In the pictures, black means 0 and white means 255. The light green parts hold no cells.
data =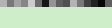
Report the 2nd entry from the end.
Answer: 7
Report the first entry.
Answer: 179
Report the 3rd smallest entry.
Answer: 34
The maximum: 204

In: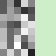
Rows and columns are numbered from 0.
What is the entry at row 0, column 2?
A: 50
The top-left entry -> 91
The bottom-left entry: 133
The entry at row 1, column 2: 120
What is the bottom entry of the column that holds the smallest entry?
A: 34
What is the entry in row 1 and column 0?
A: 91
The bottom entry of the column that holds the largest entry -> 133
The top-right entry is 133
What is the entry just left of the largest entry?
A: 106
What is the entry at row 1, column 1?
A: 160

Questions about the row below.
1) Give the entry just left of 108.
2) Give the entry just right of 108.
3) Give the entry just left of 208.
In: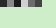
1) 208
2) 67
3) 28

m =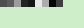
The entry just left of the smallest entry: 172
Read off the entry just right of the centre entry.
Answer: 232

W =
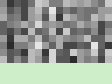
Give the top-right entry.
202
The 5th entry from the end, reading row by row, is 156
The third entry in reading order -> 87
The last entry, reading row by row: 187
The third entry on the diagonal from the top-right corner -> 187
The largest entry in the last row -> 214
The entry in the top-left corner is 140
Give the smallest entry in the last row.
43
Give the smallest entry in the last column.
56
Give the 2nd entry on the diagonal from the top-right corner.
156
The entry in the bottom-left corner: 187
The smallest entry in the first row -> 56
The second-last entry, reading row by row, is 71
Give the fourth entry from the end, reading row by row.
126
